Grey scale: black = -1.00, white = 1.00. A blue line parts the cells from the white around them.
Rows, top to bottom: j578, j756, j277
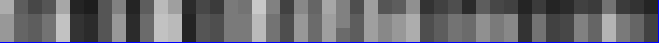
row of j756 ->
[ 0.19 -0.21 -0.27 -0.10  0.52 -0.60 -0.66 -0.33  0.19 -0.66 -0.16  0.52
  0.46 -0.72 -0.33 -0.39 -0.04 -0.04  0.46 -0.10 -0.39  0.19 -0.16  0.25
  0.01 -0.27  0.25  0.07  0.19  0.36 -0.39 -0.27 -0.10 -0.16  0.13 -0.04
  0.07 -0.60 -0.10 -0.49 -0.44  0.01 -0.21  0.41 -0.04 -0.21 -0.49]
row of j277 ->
[ 0.19 -0.21 -0.27 -0.10  0.52 -0.60 -0.66 -0.33  0.19 -0.66 -0.16  0.52
  0.46 -0.72 -0.33 -0.39 -0.04 -0.04  0.46 -0.10 -0.39  0.19 -0.16  0.25
 -0.16 -0.27  0.25  0.07  0.19  0.36 -0.39 -0.27 -0.10 -0.16  0.13 -0.04
  0.07 -0.60 -0.10 -0.49 -0.44  0.01 -0.21  0.41 -0.04 -0.21 -0.49]
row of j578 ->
[ 0.36 -0.27 -0.44 -0.33  0.31 -0.72 -0.77 -0.33  0.01 -0.72 -0.27  0.46
  0.25 -0.66 -0.44 -0.54 -0.04 -0.10  0.58  0.01 -0.49  0.07 -0.21  0.31
  0.01 -0.39  0.25 -0.33 -0.27  0.13 -0.60 -0.49 -0.39 -0.66 -0.27 -0.44
 -0.49 -0.72 -0.54 -0.72 -0.66 -0.49 -0.54 -0.10 -0.54 -0.60 -0.72]

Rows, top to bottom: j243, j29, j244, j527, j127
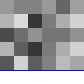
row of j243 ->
[ 0.20  0.02  0.02  0.20 -0.20  0.25]
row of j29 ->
[ 0.41  0.70 -0.58 -0.03  0.36  0.64]

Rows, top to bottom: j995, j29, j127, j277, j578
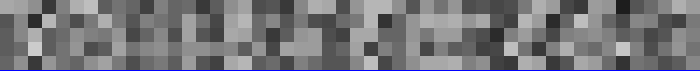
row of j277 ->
[-0.27 -0.16  0.60 -0.27 -0.10  0.17 -0.39 -0.27  0.27 -0.10  0.06  0.12
 -0.10  0.12  0.12  0.00  0.06 -0.27  0.17 -0.44  0.27  0.22  0.22 -0.33
 -0.21  0.27 -0.49  0.00 -0.16  0.22 -0.44  0.00 -0.27 -0.21 -0.49 -0.44
  0.49 -0.10 -0.55  0.00  0.37 -0.05 -0.16  0.06  0.55  0.00 -0.39 -0.10
  0.17 -0.10]
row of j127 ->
[-0.27  0.06  0.37 -0.27 -0.16  0.12  0.00 -0.05  0.17 -0.44 -0.21  0.06
 -0.39  0.27 -0.33 -0.49  0.32  0.27 -0.16 -0.55 -0.27  0.17  0.22 -0.39
 -0.49  0.32  0.32 -0.21 -0.21  0.17 -0.05  0.22  0.22 -0.27 -0.39 -0.66
  0.00  0.22 -0.10 -0.44  0.00  0.06  0.12  0.00 -0.27 -0.16 -0.44 -0.33
  0.12  0.00]

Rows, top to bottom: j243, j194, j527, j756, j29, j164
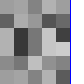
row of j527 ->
[ 0.40 -0.56 -0.07  0.55 -0.50]
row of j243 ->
[0.24 0.29 0.03 0.40 0.24]

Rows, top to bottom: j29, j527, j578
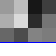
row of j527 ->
[ 0.36  0.71 -0.66 -0.08]
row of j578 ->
[-0.19 -0.40  0.03 -0.03]
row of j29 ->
[ 0.21  0.48 -0.82 -0.51]

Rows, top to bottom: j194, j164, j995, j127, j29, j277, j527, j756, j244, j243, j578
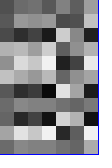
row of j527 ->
[-0.31 -0.64 -0.53 -0.92  0.77  0.29 -0.80]
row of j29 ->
[ 0.13  0.71  0.56  0.89 -0.75 -0.48  0.83]
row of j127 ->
[ 0.40  0.45  0.24  0.61 -0.26  0.13  0.40]
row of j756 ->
[-0.16  0.07  0.01  0.01 -0.11 -0.21 -0.05]
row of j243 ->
[ 0.29  0.77  0.56  0.89 -0.69 -0.26  0.89]

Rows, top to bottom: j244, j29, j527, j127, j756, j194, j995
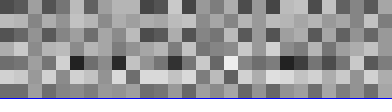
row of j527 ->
[-0.35 -0.19  0.15 -0.30  0.04  0.25 -0.14  0.30  0.09  0.47 -0.40 -0.30
  0.36 -0.35  0.04 -0.08  0.47 -0.30  0.20 -0.35  0.25  0.36 -0.30  0.30
 -0.24  0.15 -0.19  0.20]
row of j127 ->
[ 0.36  0.58  0.09  0.42  0.47  0.09  0.42  0.30 -0.02  0.15  0.30  0.42
 -0.02  0.52 -0.08  0.04  0.09  0.58  0.20  0.64  0.09 -0.02  0.42 -0.08
  0.25  0.36  0.52  0.20]
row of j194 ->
[ 0.64  0.58  0.20  0.64  0.09  0.64  0.52  0.15  0.70 -0.14  0.70  0.70
  0.52  0.70 -0.02  0.47 -0.24  0.64  0.36  0.75  0.70  0.52  0.64  0.36
  0.58  0.15  0.64  0.36]

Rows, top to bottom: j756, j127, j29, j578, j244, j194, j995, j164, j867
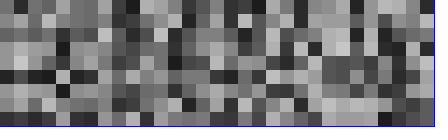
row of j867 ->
[-0.61 -0.51 -0.66 -0.51  0.22 -0.61 -0.66  0.17 -0.16  0.38 -0.61  0.22
 -0.05 -0.11 -0.05 -0.51 -0.56 -0.05 -0.45  0.38  0.05 -0.22 -0.45  0.33
  0.22  0.22  0.27 -0.78 -0.56 -0.39 -0.28]
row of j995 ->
[ 0.17  0.38  0.22  0.17 -0.78  0.11  0.17  0.05 -0.33 -0.45 -0.16 -0.11
 -0.61 -0.22  0.11  0.33  0.05 -0.11  0.17 -0.51 -0.56 -0.11  0.38  0.00
 -0.05 -0.45 -0.05 -0.61 -0.51  0.17  0.33]

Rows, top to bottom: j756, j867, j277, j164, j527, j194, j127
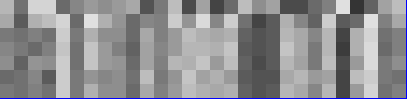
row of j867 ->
[ 0.32 -0.29  0.38  0.48  0.66 -0.17  0.76  0.38  0.16 -0.17  0.05  0.00
  0.60  0.16  0.71  0.05  0.60 -0.11 -0.47 -0.29  0.38  0.05 -0.23  0.60
 -0.29 -0.17  0.76  0.00  0.32]
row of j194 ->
[-0.17 -0.11  0.05 -0.29  0.60 -0.05  0.16  0.05  0.11 -0.11  0.48 -0.05
  0.16  0.54  0.27  0.38  0.21 -0.29 -0.35 -0.35  0.32  0.43  0.21  0.27
 -0.47  0.48  0.60 -0.05 -0.11]
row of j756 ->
[ 0.43 -0.11  0.66  0.66 -0.17  0.05  0.21  0.11  0.21  0.32 -0.35 -0.05
  0.48 -0.41  0.27 -0.47 -0.17  0.48  0.11  0.27 -0.41 -0.41 -0.17  0.00
  0.76 -0.59 -0.23  0.27  0.48]

